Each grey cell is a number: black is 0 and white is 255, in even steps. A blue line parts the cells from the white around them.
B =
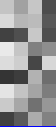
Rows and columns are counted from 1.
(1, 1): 196
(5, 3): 70
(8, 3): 113
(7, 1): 228
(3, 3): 200
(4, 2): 197
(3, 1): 65
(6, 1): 52
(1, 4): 77
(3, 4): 78

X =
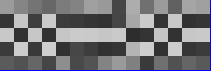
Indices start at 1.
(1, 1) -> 155
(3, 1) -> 200
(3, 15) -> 201
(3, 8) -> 198
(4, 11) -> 206
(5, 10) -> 128
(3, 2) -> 49
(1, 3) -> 116
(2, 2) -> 198
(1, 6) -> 131
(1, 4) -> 103
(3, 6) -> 203
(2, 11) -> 203
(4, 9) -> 53
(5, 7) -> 83
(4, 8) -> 49
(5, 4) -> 69
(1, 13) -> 96
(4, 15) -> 59
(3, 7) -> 202
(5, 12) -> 112
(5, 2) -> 82

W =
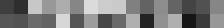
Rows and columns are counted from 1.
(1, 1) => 63
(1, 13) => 100
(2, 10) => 176
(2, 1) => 86
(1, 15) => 81
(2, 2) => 82
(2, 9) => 105
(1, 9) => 202
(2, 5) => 215
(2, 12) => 145

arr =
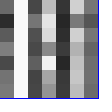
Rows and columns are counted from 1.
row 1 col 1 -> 105
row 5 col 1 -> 73
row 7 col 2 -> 249
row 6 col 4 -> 165
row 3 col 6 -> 208
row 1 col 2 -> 249
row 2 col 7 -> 85
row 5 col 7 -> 110
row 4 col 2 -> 249
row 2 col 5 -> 39
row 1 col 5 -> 53
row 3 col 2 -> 249
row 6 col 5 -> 57
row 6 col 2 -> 249

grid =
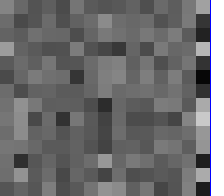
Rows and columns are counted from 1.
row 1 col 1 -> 132
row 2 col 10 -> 104
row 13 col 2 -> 147
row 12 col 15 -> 30
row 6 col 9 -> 133
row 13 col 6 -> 102
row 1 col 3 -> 83
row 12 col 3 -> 86
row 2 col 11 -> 108
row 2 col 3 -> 84
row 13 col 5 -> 72
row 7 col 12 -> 104
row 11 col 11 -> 87
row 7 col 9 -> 106
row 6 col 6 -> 53
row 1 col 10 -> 98
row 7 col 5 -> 91
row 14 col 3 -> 86
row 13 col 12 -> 90
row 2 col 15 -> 53
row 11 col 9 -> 96
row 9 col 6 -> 119
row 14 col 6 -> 89
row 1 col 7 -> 90
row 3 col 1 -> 99
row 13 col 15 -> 171
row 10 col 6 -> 97
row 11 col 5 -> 90
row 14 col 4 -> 126
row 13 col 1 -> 110
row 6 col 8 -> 127
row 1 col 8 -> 84
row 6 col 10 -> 101
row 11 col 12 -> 122
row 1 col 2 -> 104
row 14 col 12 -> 70

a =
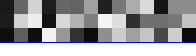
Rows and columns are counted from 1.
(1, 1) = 25
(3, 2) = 94
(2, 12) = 111
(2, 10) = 48
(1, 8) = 32
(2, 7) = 126
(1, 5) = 103
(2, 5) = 216
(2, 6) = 178
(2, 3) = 238
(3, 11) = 197
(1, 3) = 210
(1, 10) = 172
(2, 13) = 119

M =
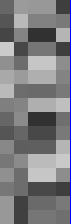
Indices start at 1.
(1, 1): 102
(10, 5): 121
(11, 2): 94
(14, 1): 119
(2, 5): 121
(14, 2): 109
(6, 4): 175
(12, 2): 139
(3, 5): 181
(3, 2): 132
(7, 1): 186
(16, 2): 64
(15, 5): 121
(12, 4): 187
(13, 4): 198
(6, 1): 169
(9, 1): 102
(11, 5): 181
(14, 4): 72
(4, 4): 118
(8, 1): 127
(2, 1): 85
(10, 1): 85
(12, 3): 187
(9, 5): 111
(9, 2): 139
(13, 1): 144

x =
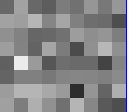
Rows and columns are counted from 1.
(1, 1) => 104
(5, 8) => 67
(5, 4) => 86
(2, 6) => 128
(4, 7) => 144
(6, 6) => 134
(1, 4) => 93
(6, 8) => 128
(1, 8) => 120
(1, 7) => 150
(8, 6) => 181
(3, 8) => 149
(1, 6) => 113
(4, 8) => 183
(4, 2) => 131
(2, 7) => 110
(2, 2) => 158
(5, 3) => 154
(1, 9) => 151
